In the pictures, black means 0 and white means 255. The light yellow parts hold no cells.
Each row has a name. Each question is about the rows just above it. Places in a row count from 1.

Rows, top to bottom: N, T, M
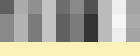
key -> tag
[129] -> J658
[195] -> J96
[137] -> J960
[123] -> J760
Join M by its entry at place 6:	J760
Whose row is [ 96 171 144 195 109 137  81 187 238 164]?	N

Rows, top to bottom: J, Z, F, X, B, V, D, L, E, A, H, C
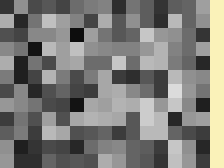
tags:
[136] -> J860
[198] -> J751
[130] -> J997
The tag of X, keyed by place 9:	J997
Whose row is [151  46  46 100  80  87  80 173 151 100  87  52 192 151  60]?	C
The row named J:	[ 52 144  74  87  68 108 123 130  46 116  93  52  93 100 159]

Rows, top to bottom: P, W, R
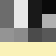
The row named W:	[108 232  25 176]
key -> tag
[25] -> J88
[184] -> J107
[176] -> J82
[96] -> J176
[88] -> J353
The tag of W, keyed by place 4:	J82

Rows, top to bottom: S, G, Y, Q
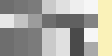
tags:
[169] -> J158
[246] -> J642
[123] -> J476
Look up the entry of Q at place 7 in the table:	J158
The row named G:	[231 195 156 110  96  96 130]

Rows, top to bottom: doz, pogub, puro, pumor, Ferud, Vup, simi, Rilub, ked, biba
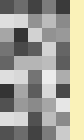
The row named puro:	[166  52 210 146 153]
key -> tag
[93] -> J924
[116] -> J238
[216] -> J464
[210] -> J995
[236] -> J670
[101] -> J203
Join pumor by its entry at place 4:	J995
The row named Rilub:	[ 81 153 138 166 230]
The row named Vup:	[222 216 116 236 173]
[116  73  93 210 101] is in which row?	pumor

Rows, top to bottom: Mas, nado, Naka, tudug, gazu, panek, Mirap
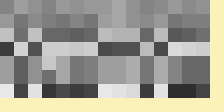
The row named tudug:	[ 60 211  81 205 205 199 205  74  81  81 187  74 218 211 205]
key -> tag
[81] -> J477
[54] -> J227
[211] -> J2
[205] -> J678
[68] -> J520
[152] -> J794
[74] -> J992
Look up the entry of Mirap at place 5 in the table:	J992
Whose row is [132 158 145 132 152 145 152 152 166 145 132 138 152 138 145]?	Mas

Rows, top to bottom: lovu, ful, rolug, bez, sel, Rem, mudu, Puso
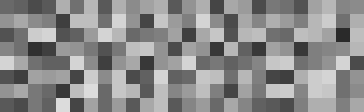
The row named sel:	[212 168 112  97  97 212 139  63 147 168  56 147 162 212 105 120  97 112
 133 198 204 112 127 147 212  75]
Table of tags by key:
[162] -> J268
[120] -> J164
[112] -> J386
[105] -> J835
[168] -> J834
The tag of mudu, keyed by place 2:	J834
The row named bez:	[133 112  48  63 155 147 120  82 120 190 198 147  75 162 147  56 183  97
  56 162 147  56 127 133 139 183]
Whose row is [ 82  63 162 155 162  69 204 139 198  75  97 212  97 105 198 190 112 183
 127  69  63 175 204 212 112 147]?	Rem
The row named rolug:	[ 82 112 204 212  82  97 155 212 183 105 120 127 162  63 168 198  82 183
 190 112 105 190 183 162  42 190]
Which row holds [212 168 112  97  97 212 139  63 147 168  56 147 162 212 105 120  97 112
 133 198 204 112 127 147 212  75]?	sel

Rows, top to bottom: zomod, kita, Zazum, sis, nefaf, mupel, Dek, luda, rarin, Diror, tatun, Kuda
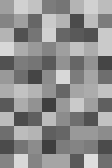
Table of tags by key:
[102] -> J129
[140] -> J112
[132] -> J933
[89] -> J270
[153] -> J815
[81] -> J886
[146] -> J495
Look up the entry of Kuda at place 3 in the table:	J933
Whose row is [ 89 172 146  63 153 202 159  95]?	luda
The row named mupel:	[153 110  69 140 216 124 165 110]
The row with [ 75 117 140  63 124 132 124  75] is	tatun
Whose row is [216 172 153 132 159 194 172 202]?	sis
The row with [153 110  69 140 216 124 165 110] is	mupel
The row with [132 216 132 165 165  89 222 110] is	Kuda

